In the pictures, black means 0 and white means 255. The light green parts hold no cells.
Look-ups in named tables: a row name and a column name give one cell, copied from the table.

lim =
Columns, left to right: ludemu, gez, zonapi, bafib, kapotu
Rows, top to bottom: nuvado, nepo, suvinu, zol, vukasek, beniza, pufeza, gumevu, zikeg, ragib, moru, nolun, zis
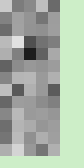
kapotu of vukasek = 169
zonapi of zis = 152
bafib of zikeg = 140
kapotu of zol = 126
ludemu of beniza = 98
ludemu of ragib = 135
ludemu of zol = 186
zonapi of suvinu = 147
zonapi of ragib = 154
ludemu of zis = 174
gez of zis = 212
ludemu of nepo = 130
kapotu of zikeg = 128
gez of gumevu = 89
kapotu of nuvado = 106
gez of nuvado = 124
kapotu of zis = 176
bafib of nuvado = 190
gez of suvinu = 162

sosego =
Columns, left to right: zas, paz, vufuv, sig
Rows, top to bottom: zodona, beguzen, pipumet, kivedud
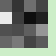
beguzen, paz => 61
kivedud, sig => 90
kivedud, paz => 121
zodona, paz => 52
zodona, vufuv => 111
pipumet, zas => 80
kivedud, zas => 102
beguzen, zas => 234
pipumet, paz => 75
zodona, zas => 99
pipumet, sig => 150
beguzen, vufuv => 14
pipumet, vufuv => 95
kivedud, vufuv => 68
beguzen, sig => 32
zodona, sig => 68
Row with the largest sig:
pipumet

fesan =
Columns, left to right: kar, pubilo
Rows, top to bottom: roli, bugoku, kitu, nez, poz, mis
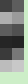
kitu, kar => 93
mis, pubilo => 200
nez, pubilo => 34
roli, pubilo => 93
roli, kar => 65
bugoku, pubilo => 155
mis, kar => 188
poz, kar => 58
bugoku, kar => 175
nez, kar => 37
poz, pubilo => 120
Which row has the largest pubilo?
mis

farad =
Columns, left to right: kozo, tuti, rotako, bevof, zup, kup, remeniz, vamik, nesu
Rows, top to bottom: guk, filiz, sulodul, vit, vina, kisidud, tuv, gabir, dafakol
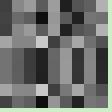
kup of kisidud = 153
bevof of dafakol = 14
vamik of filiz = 117
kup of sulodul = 32
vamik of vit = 112
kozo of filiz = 67

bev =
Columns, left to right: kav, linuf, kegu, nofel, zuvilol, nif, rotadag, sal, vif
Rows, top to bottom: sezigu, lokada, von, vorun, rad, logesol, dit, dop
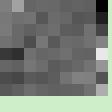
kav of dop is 88
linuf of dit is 71
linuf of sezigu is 162
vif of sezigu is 2
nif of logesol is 97
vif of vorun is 131
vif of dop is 173
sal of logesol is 115
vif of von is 69
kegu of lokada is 115
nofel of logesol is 109
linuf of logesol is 97
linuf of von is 105
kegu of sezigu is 101
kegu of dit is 90
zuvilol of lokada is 107
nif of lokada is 103
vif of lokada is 32
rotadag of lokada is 86
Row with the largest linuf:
sezigu

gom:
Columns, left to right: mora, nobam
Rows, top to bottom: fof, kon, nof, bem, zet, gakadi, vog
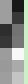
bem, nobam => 119
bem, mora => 54
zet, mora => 156
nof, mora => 46
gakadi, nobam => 170
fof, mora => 158
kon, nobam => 56
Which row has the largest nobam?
zet

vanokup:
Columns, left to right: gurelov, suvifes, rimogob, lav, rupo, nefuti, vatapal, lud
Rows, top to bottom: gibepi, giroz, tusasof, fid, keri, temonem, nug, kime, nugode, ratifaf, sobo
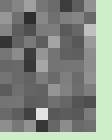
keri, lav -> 149
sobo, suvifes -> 119
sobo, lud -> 111
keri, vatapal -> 95
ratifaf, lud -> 123
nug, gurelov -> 116
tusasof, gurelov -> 132
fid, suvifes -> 98
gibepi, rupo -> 107
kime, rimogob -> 101
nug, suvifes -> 105
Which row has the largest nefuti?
sobo

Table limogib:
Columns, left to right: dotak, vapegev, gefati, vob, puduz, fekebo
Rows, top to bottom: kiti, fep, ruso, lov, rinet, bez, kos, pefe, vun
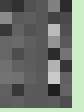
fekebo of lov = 89
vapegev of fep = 90
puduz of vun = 92
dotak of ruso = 56
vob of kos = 90
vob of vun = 89
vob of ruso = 88
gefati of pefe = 90
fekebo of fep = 73
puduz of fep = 67
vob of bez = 88
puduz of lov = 147
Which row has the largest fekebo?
rinet

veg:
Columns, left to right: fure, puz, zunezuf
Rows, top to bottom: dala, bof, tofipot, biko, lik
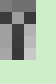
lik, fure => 167
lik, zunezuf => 200
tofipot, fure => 159
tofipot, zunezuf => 176
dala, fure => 124
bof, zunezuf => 57
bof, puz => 157
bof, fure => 59
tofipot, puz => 62
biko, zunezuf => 185
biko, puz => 59
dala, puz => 111
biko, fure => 160
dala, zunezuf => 112

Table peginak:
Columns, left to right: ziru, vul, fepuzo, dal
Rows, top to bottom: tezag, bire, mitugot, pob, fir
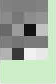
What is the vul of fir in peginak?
55
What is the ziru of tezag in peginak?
129
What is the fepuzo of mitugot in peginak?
18
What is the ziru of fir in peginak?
178
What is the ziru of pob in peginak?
125
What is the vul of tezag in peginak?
125
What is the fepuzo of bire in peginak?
140
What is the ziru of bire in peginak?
139
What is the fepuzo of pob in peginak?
122
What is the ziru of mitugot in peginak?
105
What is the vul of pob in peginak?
117
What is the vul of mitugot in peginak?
155
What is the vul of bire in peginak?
119
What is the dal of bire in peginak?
147
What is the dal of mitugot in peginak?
193

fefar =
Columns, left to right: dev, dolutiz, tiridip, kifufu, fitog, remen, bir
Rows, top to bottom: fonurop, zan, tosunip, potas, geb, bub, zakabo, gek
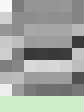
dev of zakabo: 184
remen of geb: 60
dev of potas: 201
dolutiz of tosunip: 140
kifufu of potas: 157
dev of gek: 238
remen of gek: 109
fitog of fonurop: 149
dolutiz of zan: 141
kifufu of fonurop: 149
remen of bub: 209
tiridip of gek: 122
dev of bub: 125
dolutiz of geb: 126
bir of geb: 196
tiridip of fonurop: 149
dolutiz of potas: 190
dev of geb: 206
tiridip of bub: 218

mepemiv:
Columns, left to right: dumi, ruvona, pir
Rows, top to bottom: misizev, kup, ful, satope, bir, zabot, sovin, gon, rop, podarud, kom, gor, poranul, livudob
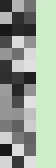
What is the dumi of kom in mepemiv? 120
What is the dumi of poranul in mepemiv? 24
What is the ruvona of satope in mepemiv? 220
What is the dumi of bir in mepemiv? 149
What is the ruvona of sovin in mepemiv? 58
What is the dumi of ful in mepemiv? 24
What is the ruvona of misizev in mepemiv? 180
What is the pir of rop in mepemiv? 225
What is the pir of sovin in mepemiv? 32
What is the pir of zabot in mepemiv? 224
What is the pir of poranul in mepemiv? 105

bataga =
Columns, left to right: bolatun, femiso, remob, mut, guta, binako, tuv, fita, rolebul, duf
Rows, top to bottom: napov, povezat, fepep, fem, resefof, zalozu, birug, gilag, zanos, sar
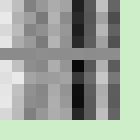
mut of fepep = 144
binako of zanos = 153
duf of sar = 100
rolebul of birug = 199
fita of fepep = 91
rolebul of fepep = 182
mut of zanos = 137
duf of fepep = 98
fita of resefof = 140
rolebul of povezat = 162
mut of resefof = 142
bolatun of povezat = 233
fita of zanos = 91
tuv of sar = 38
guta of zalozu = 173
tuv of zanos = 13
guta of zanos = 174

